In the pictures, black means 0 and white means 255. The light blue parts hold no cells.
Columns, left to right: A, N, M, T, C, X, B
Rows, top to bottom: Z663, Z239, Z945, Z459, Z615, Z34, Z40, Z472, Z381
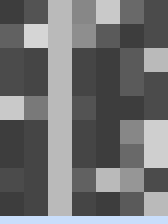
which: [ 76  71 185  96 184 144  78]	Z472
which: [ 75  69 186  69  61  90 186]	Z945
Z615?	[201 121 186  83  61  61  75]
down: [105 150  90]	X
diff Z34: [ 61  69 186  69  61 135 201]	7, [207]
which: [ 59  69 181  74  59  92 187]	Z381

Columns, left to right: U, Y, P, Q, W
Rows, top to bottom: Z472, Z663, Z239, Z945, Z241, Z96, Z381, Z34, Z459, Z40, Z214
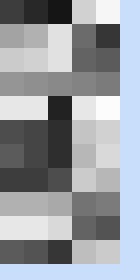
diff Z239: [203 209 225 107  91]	4, [99]
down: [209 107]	Q
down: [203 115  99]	Q
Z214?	[ 91  83  54 190 203]

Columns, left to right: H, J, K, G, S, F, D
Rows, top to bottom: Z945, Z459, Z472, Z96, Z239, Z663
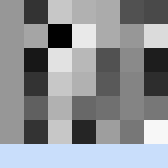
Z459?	[151 165   1 233 171 151 219]
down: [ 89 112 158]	S
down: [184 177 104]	G
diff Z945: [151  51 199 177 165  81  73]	5, [171]
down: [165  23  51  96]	J
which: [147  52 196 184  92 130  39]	Z96

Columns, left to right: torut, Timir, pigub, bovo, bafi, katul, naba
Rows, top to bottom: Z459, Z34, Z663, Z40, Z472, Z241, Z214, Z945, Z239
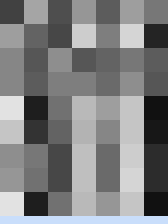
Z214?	[142 119  71 191 106 205  44]
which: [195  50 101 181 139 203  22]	Z241
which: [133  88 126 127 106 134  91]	Z40

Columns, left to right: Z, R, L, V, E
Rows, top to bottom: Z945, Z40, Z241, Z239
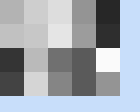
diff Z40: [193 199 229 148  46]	4, [156]
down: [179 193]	Z
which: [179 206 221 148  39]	Z945

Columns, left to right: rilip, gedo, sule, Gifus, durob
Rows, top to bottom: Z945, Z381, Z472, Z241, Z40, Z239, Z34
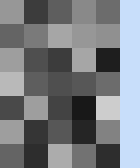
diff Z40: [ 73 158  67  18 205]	4, [24]
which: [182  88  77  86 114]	Z241
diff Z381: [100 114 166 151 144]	2, [122]
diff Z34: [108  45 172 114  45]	1, [100]

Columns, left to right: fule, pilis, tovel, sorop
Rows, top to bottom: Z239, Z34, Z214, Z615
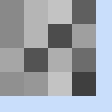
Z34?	[137 181  76 159]
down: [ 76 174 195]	tovel
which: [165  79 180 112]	Z214
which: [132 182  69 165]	Z34
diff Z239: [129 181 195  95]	1, [137]

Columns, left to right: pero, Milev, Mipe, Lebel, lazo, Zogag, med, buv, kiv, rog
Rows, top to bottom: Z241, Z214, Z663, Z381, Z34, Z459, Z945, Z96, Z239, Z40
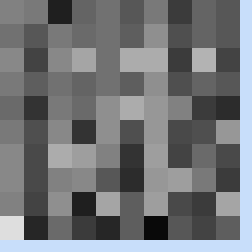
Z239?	[129  67 143  31 165  94 158  73  59 165]
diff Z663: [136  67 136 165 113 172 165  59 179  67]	7, [172]

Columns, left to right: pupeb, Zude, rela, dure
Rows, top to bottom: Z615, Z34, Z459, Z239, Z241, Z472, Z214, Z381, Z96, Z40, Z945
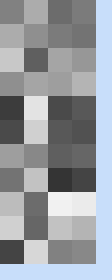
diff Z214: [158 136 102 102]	3, [95]
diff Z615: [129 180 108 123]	2, [172]
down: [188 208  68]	pupeb

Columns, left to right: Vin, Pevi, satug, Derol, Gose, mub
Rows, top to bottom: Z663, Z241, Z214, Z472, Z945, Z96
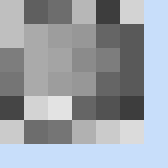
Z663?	[191  95 109 183  61 211]
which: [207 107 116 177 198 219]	Z96
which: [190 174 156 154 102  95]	Z241
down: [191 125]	Vin

